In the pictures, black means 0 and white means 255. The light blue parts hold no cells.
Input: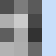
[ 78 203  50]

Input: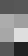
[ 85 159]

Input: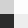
[210 237]

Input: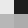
[234 172]

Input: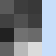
[ 90  80 106]

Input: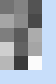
[115 139 172]

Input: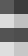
[ 90 192]

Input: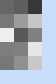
[103 156 128]

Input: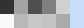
[ 50 185]
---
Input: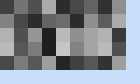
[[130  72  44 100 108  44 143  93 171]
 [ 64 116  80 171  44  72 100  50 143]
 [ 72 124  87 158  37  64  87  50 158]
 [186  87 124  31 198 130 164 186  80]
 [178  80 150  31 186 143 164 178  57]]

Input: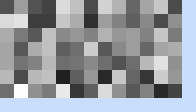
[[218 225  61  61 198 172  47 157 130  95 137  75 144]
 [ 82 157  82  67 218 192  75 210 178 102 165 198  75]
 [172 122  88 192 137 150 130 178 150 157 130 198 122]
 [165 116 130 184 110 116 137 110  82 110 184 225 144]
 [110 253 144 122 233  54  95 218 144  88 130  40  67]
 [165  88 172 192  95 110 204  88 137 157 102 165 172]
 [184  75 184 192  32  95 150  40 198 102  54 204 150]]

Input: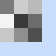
[[199 143  79]
 [243  58 108]
 [123 205 186]]

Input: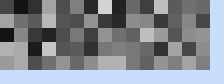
[[178 170  27 197  85  91  49 120 127 120 105  49 163  70 141]
 [ 70  19  49 163  78 127  41 211  35 105  63 190  91 112 105]
 [ 19 135  57  35  78 120  63 147 112  97 190 155  85 141 147]
 [155 170  78 112 147 105 141 178 178 120  97 147 127 163 127]
 [163 112  91 184  85  78 147  57  41 141 135  57  97 135  70]]

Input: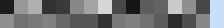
[[143 113 121 129 105  86  86  50 121 129 113  92  42  79 136]
 [ 28 151 175  50  58 136 163 214  72  22  92  99 202 143  72]]

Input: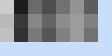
[[205  29 106  78 113 148  93]
 [192  50 121  86 129 156 113]
 [185  57 135 100 141 156 129]]

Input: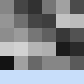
[[134  69  49 118 161  75]
 [149 112  69  62 195 188]
 [ 19 161 104 134 134  90]
 [141 155 118  96  56  82]
 [203 210 181 175  27  42]]
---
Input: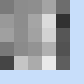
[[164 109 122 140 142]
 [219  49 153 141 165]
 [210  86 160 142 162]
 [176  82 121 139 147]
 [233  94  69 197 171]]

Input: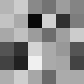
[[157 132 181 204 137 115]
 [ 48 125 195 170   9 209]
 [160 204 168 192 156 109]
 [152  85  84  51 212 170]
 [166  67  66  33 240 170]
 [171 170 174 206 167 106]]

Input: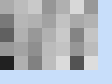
[[216 152 171 188 201 150 176]
 [169 178 121 182 177 162 194]
 [132 196  96 177 152 177 201]
 [150 187 153 163 143 187 195]
 [ 83 221  33 176 129 189 219]]

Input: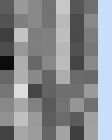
[[ 86 110  93 153 137 115 199]
 [ 75 137  83 127 137 116 185]
 [ 74 124  63 195 126 128 190]
 [ 81 119  77 152 127 128 183]
 [ 69 137  12 174 104 136 188]
 [107 105 103 175 137 101 173]
 [111 154 118 220  70  99 111]
 [149 112 136 169 129  89 115]
 [ 92 159 145 191 154  94 108]
 [ 64 162  66 167 156 102 163]]

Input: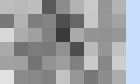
[[149 178 189 185 190  89 141 178 201]
 [151 163 120 178 126 132  79 103 199]
 [146 150 215 172 160 129  58 170 148]
 [149 193 170 114 124 121 145  78 186]
 [135 205 161 159 116 147 157 128 202]
 [141 171 225 139 136 129 194 151 119]]

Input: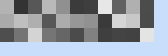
[[176  76 179  51  87 185 144  59  62 231  97]
 [200  75 170 191 175  87 172 151 145  58 213]
 [ 66 228  78 116 212 117 102  75 129  63  68]]
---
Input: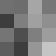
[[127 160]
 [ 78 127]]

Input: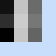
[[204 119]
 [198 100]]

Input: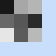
[[ 87  42]
 [ 91 185]]

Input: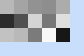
[[ 80 213]
 [185 123]]

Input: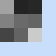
[[106 101]
 [ 99 203]]

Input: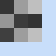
[[ 60  51]
 [157 191]]

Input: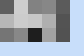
[[204 199]
 [136  30]]

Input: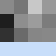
[[142 156]
 [106 134]]
